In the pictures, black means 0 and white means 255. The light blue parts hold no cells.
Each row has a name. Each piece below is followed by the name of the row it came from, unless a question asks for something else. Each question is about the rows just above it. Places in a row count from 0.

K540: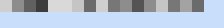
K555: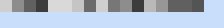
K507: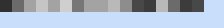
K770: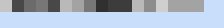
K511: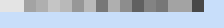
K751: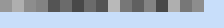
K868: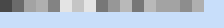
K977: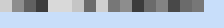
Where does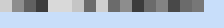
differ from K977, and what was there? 9, [119]
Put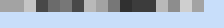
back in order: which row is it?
K770
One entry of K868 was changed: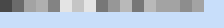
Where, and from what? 16, [175]
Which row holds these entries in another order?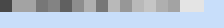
K511

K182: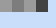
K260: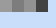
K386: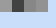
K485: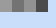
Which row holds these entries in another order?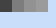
K260
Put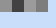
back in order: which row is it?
K260
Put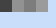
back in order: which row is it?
K260
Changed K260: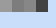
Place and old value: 2, [146]
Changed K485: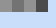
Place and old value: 0, [155]

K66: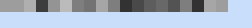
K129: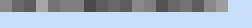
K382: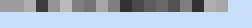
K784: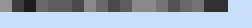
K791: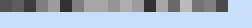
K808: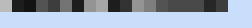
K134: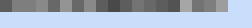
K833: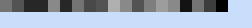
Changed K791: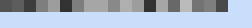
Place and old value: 9, [148]
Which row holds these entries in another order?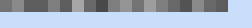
K134
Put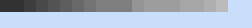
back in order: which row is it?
K66
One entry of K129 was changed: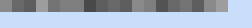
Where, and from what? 3, [166]
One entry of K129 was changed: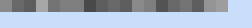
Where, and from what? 17, [137]
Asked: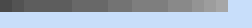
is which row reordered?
K134
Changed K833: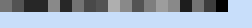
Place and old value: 15, [19]

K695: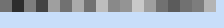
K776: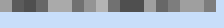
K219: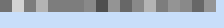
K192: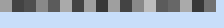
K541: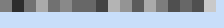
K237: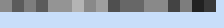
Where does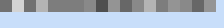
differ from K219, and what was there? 2, [125]
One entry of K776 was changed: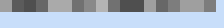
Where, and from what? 7, [148]
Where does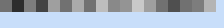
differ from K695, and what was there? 14, [91]

